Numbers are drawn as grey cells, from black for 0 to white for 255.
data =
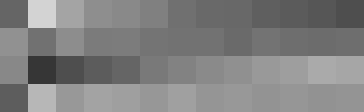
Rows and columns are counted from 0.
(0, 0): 101
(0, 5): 128
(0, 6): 112
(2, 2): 78
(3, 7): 149
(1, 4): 124
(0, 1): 211
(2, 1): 54
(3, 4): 159
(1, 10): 110
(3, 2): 152
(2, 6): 130
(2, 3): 92
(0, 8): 104
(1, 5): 116
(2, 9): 153
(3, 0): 93

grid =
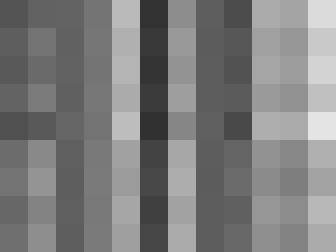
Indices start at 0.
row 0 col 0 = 84
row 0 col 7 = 94
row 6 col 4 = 155
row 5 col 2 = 95
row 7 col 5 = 64
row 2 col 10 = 157
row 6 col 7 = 92
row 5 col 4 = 161
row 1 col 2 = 97
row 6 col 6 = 173
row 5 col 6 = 167
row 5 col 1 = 137
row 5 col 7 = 93
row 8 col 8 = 104
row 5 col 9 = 146
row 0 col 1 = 98
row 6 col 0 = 115
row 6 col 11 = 163
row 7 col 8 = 96
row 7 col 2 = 95
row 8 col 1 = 142
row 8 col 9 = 143
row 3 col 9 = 154
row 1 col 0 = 94
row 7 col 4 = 166
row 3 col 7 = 93
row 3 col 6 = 158
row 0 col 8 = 76
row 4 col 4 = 189
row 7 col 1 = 130
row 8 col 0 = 111

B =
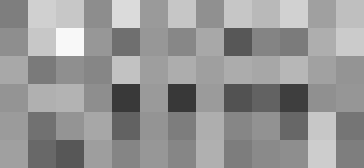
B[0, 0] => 126
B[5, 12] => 126
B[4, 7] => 174
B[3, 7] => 155
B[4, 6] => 125
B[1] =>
[142, 199, 248, 151, 111, 151, 135, 168, 87, 132, 123, 174, 203]
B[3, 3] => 142
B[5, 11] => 205
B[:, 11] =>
[160, 174, 161, 144, 199, 205]
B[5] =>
[160, 104, 87, 158, 133, 151, 134, 176, 125, 138, 142, 205, 126]
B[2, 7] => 159
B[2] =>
[168, 122, 143, 134, 194, 158, 173, 159, 172, 167, 183, 161, 148]
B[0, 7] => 144
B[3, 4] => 57
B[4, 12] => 117
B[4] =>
[155, 113, 148, 167, 98, 148, 125, 174, 134, 146, 103, 199, 117]

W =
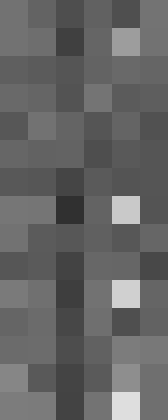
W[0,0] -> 114
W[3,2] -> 83
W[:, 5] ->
[115, 114, 101, 94, 81, 85, 85, 84, 102, 72, 101, 98, 120, 111, 111]
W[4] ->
[87, 114, 100, 85, 100, 81]
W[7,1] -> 117
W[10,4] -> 208
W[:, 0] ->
[114, 114, 95, 105, 87, 102, 88, 118, 114, 86, 122, 101, 107, 134, 124]
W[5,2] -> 99
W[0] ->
[114, 99, 78, 97, 79, 115]
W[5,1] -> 98
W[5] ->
[102, 98, 99, 78, 89, 85]
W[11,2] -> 71
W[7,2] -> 48
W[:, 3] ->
[97, 101, 99, 116, 85, 78, 90, 99, 96, 103, 114, 111, 97, 90, 115]
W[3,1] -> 101
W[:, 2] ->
[78, 64, 85, 83, 100, 99, 69, 48, 87, 67, 62, 71, 77, 68, 67]
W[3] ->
[105, 101, 83, 116, 91, 94]
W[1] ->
[114, 110, 64, 101, 157, 114]
